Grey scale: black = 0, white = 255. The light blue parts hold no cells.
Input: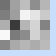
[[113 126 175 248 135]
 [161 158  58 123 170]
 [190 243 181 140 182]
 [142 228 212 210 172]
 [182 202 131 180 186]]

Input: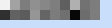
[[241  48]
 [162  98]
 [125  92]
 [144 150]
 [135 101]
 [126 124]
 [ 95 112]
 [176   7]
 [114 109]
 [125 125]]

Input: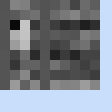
[[ 83  84  84  83  83  85  84  84  84]
 [131  90  10 176 156  68  53  98 154]
 [127 105 197 195 187 110  97 135  97]
 [ 90 113  54  98  72  42  98  66 135]
 [ 83  83  85  83  82  83  84  85  83]
 [ 87 106  61  90  64  34 114  72 138]
 [102 120  44  85  72  59  94  71 130]
 [ 69 132  54  83 101  37  76  76 132]
 [107 104  31 125 113  68  63  72 156]
 [ 93 113  46 117  81  67  75  61 133]]

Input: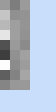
[[155 197 184 229  81  62 253  95 133]
 [125 144 159 159 154 145 140 131 152]
 [155 147 148 146 139 161 156 166 153]]

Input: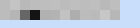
[[188 188]
 [196 181]
 [185 102]
 [189  20]
 [190 177]
 [191 179]
 [188 194]
 [191 174]
 [189 188]
 [191 186]
 [185 199]
 [190 183]]

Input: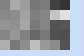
[[129 137 148 132 174]
 [170 140 144 151 121]
 [157 162 166 129 141]
 [119 127 121 102 189]
 [123 133 132 121 152]
 [ 65 196  83  81 140]
 [ 52 225  86  79  82]]

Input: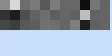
[[139  51  70]
 [216  30  62]
 [110  78  89]
 [122  98  94]
 [ 88 110 113]
 [124  95 110]
 [102 102 101]
 [103  97 126]
 [ 14 190  30]
 [118  98  96]
 [100 101 100]]

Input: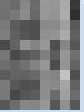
[[115 113 121 127  73 117 110  92 123 121  88]
 [106 121  92  95  99  73 100  99  87  73 110]
 [135 140  82  85 146  86 113  99  79  85 135]
 [107 104  78  79 132  95 130 106  82  92 133]
 [153 152 137 144 151 127 150 136 142 141 151]
 [150 147 138 147  79  93  77 131 137 107  86]
 [170 172 158 170 135 150 148 194 165 159 144]
 [ 56  47  89  97  86 112  99  79  99 109  88]]

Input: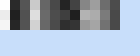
[[254 236 245]
 [ 42  32  38]
 [ 85  81  83]
 [202 222 210]
 [102 106 104]
 [ 73  77  75]
 [ 36  63  47]
 [ 67  31  52]
 [134 179 153]
 [158 172 165]
 [109 123 114]
 [ 76  73  73]]
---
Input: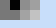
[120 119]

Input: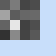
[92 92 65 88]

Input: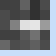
[ 64  65 224 113  75]

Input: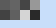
[91 96]

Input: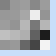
[129 154 183  97 243]

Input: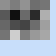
[143  16  68 153]

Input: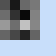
[ 81  49 193 100]
